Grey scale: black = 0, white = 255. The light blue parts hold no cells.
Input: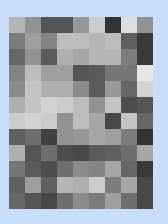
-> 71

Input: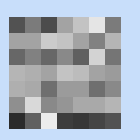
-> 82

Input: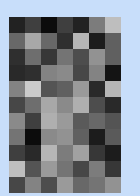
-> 146

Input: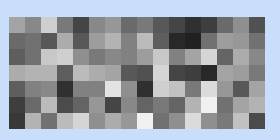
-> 75

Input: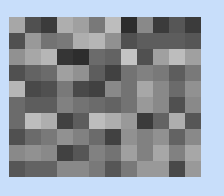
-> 153

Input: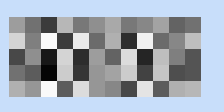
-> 183

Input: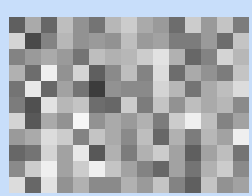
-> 162

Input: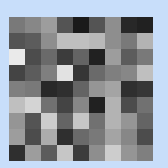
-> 127
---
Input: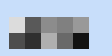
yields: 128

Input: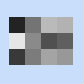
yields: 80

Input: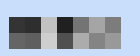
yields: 165

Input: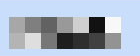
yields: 18

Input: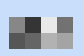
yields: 233

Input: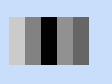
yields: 145

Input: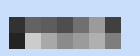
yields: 155
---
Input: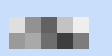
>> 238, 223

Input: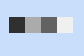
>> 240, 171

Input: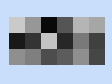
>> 202, 196

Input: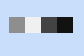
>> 240, 142

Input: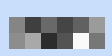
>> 249, 169

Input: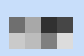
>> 220, 202

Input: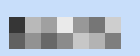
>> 234, 206

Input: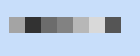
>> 217, 183

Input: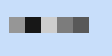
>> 205, 150
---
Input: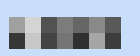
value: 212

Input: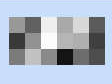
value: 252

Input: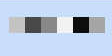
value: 242

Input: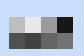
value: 232

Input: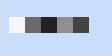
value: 247

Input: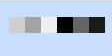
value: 239
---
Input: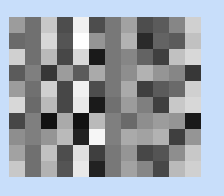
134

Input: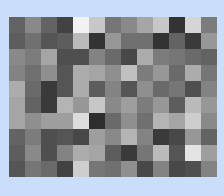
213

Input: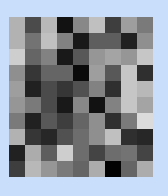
158

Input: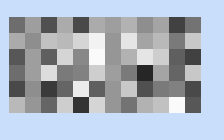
65

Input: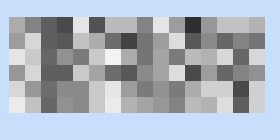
194

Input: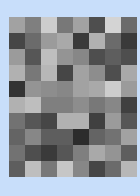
212
